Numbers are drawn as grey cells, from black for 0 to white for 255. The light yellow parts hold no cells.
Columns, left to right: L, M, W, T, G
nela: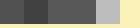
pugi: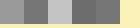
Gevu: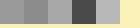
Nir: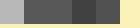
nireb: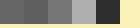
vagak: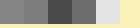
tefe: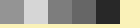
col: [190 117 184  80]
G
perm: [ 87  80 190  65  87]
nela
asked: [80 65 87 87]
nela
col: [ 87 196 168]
W
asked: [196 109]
pugi
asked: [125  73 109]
vagak

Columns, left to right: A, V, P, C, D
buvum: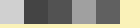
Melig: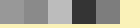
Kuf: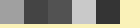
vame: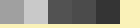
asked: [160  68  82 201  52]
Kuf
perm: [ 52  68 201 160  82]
Kuf
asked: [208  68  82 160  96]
buvum
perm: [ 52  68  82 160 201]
Kuf
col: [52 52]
D
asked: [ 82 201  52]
Kuf

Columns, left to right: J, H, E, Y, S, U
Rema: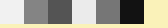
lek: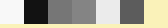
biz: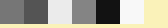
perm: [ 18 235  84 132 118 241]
Rema
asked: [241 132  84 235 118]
Rema
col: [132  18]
H
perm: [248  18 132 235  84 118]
biz

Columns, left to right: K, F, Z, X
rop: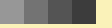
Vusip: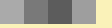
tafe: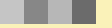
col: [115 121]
F
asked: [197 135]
tafe

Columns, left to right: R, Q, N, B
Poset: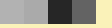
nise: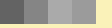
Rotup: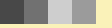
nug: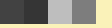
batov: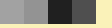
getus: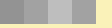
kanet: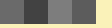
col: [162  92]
B
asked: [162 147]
batov
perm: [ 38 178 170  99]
Poset

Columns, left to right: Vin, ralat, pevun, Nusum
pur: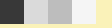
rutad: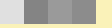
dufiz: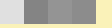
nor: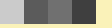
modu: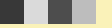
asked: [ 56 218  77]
modu
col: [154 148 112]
pevun
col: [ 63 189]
Nusum
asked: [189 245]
pur

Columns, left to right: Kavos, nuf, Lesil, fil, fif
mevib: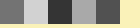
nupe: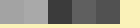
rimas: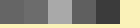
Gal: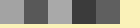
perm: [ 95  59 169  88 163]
Gal
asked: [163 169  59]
nupe
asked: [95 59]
rimas
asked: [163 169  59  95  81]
nupe
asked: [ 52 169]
mevib
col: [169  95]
fil
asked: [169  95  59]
rimas

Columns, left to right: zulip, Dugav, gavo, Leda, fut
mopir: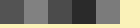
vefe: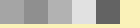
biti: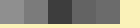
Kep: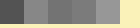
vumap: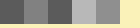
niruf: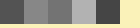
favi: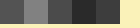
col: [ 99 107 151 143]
fut
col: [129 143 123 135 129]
Dugav

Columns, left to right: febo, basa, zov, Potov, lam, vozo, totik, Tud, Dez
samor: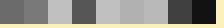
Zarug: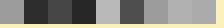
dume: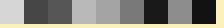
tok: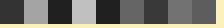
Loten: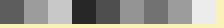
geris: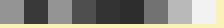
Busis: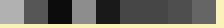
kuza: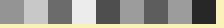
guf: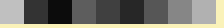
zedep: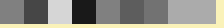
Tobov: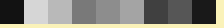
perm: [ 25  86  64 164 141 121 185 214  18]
Tobov
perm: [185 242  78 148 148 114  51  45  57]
geris
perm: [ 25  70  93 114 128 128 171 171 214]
zedep
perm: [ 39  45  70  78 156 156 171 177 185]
Zarug
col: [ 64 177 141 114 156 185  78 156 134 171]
Tud
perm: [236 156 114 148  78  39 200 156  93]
Loten
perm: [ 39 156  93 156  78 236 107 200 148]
kuza

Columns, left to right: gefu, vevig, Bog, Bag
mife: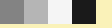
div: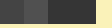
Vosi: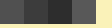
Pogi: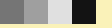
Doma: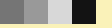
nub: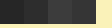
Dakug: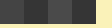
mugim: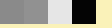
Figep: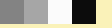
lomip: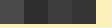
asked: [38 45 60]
nub
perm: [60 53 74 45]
lomip
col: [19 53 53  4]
Bag
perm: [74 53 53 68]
Dakug
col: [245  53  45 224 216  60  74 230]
Bog

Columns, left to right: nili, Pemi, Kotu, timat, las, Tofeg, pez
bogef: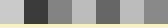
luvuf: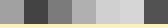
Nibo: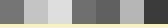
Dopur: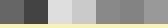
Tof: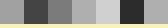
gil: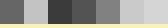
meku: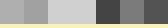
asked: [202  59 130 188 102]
bogef
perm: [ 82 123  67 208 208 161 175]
meku
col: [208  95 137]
las
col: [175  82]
timat
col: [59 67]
Pemi
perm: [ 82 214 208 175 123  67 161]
luvuf
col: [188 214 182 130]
Tofeg

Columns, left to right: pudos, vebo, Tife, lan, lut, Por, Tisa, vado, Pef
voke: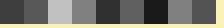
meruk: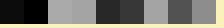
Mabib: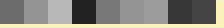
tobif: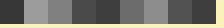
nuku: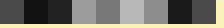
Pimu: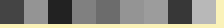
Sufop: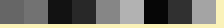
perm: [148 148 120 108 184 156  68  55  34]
Mabib
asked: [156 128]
tobif

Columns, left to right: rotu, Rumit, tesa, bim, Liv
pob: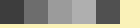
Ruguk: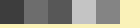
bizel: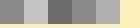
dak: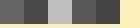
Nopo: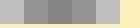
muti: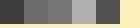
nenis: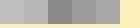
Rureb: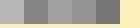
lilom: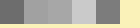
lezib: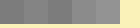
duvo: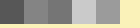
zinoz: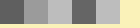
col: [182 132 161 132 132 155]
Rumit
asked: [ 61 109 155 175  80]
pob
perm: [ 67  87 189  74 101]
dak
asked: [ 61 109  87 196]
Ruguk

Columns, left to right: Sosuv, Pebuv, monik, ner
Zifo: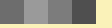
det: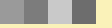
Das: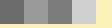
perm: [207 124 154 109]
Das
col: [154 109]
Sosuv
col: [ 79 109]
ner
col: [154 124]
Pebuv

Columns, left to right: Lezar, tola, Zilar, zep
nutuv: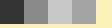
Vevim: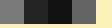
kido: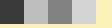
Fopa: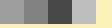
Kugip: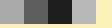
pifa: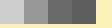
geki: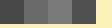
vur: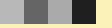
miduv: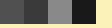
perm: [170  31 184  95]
Kugip
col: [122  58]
Lezar

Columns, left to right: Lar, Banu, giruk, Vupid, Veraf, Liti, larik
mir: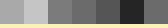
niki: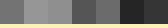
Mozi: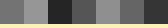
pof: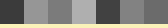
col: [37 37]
Liti
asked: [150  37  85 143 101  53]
Mozi
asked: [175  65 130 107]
pof
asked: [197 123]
mir
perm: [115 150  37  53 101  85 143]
Mozi

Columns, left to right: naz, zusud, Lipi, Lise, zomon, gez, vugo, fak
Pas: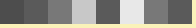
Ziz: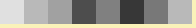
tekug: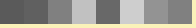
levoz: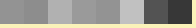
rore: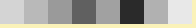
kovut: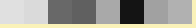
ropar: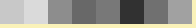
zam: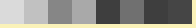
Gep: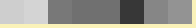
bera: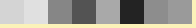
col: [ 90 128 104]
zomon
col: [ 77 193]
Lise

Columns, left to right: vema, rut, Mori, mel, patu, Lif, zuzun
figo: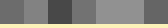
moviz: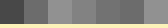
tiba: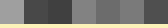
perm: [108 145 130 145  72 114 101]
figo
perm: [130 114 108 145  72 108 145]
moviz
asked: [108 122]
tiba

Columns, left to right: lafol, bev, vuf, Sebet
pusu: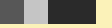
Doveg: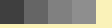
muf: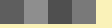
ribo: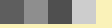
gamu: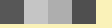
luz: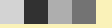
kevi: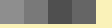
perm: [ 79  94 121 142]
muf
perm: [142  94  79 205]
ribo
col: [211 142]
lafol
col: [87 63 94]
lafol
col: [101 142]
bev

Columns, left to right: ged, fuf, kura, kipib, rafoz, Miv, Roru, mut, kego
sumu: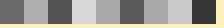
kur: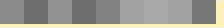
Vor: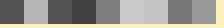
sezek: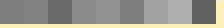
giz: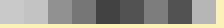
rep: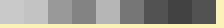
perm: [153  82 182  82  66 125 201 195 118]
Vor
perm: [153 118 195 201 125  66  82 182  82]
Vor
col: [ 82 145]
kura
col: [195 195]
fuf
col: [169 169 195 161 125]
Roru
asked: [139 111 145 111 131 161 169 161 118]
kur

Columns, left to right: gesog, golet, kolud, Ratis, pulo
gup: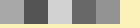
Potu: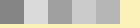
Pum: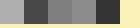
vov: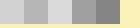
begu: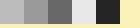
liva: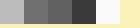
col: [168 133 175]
gesog
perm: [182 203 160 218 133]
Potu
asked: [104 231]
begu

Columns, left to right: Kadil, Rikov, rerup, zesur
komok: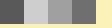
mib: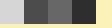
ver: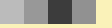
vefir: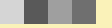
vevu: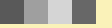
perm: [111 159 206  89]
komok
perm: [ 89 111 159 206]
komok
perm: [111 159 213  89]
vefir
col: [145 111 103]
zesur
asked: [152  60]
ver
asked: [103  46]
mib
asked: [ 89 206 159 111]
komok

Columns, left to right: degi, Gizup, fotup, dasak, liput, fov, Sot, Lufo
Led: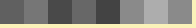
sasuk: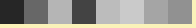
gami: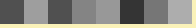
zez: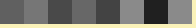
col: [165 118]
Sot
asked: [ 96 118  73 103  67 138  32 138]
zez
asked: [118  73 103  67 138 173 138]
Led

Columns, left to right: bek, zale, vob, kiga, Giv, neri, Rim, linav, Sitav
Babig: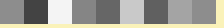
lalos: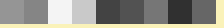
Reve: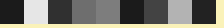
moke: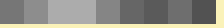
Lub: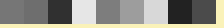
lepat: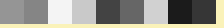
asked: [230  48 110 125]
Reve
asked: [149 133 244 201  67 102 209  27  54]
lepat
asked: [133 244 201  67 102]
lepat
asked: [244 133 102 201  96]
Babig
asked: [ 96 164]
Babig

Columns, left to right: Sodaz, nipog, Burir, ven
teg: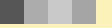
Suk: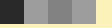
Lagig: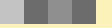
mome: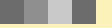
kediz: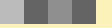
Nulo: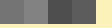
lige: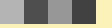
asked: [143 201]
mome
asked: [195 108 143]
Lagig
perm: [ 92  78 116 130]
Nulo
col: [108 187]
Sodaz
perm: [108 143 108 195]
Lagig
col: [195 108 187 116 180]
Sodaz
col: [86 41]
Sodaz

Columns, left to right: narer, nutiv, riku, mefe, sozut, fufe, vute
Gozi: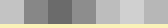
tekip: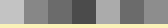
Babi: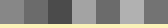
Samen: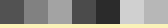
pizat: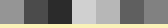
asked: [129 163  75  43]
Samen
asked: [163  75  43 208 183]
Samen
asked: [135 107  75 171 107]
tekip
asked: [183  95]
pizat
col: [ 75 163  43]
riku
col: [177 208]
fufe

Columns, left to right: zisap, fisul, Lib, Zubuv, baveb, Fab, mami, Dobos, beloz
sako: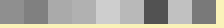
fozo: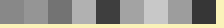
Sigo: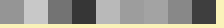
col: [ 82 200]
mami
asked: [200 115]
Sigo
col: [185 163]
Fab
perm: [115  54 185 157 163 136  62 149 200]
Sigo
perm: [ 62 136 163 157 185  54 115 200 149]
Sigo
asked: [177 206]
sako
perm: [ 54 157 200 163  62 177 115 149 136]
fozo

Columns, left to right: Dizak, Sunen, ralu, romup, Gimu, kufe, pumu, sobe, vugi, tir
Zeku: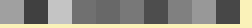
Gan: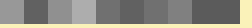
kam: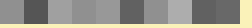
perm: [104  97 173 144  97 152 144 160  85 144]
kam
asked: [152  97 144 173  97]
kam
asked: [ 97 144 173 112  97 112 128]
Gan
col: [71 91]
tir
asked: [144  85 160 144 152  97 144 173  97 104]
kam

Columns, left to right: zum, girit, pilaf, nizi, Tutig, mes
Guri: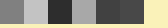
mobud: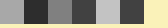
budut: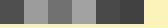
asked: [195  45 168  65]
Guri
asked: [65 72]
Guri
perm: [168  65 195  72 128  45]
Guri

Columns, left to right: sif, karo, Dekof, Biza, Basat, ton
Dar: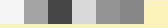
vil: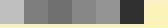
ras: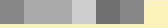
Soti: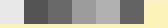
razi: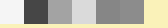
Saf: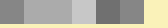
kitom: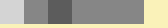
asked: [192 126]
vil
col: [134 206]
Biza
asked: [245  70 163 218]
razi

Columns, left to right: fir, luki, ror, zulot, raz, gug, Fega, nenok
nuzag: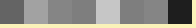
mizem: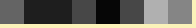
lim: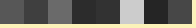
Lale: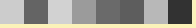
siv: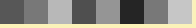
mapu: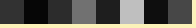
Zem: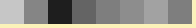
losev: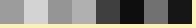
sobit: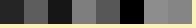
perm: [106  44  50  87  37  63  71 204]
lim
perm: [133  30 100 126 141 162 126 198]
Zem
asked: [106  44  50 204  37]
lim

